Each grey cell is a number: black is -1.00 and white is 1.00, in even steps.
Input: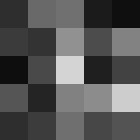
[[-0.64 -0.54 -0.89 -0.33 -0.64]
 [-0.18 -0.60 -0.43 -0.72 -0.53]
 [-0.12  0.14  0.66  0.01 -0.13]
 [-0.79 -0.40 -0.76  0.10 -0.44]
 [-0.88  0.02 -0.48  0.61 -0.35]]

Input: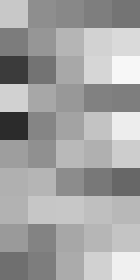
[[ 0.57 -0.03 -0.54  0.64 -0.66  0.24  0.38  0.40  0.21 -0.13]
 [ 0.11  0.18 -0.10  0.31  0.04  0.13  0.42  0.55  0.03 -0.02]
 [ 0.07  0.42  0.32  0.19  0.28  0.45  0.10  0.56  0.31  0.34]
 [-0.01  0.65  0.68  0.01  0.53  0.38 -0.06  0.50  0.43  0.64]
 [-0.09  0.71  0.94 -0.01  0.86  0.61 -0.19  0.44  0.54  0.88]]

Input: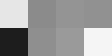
[[ 0.80 -0.77]
 [ 0.09  0.12]
 [ 0.16  0.21]
 [ 0.14  0.92]]

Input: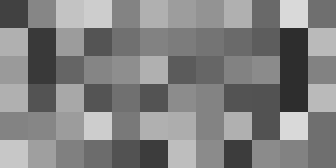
[[-0.49  0.38  0.21  0.38  0.03  0.56]
 [ 0.05 -0.55 -0.55 -0.35  0.05  0.25]
 [ 0.53  0.22 -0.21  0.32  0.22  0.00]
 [ 0.61 -0.34  0.04 -0.34  0.61 -0.15]
 [ 0.03 -0.12  0.11 -0.12 -0.05 -0.36]
 [ 0.38  0.02  0.38 -0.35  0.38 -0.53]
 [ 0.23 -0.03 -0.29  0.10  0.36  0.49]
 [ 0.15 -0.09 -0.20  0.03  0.03  0.09]
 [ 0.38 -0.17  0.02 -0.35  0.38 -0.53]
 [-0.18 -0.27  0.09 -0.36 -0.36  0.09]
 [ 0.70 -0.65 -0.65 -0.65  0.70  0.02]
 [-0.13  0.46  0.02  0.46 -0.13 -0.13]]

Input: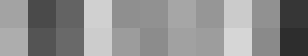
[[ 0.28  0.36]
 [-0.42 -0.34]
 [-0.22 -0.18]
 [ 0.63  0.60]
 [ 0.12  0.22]
 [ 0.14  0.10]
 [ 0.30  0.26]
 [ 0.18  0.23]
 [ 0.59  0.68]
 [ 0.14  0.08]
 [-0.58 -0.65]]

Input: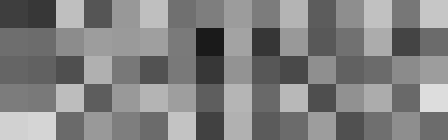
[[-0.51 -0.14 -0.21 -0.03  0.64]
 [-0.57 -0.15 -0.24 -0.05  0.67]
 [ 0.50  0.10 -0.38  0.48 -0.17]
 [-0.33  0.23  0.38 -0.27  0.20]
 [ 0.19  0.21 -0.06  0.20 -0.01]
 [ 0.50  0.25 -0.36  0.41 -0.16]
 [-0.12 -0.04 -0.05  0.24  0.53]
 [-0.01 -0.80 -0.57 -0.26 -0.49]
 [ 0.22  0.28  0.15  0.42  0.39]
 [-0.03 -0.58 -0.32 -0.18 -0.29]
 [ 0.41  0.20 -0.43  0.44 -0.16]
 [-0.28 -0.31  0.12 -0.39  0.23]
 [ 0.11 -0.11 -0.24  0.14 -0.37]
 [ 0.51  0.35 -0.16  0.35 -0.13]
 [-0.07 -0.47  0.09 -0.18  0.11]
 [ 0.55 -0.16  0.23  0.73 -0.15]]

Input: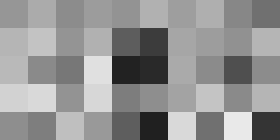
[[ 0.18  0.42  0.45  0.65  0.11]
 [ 0.34  0.53  0.08  0.70 -0.01]
 [ 0.10  0.16 -0.07  0.15  0.50]
 [ 0.22  0.39  0.76  0.69  0.20]
 [ 0.15 -0.27 -0.73 -0.02 -0.26]
 [ 0.39 -0.53 -0.68  0.11 -0.75]
 [ 0.24  0.30  0.33  0.28  0.70]
 [ 0.37  0.23  0.09  0.54 -0.12]
 [ 0.06  0.14 -0.38  0.08  0.83]
 [-0.12  0.42  0.10  0.42 -0.59]]
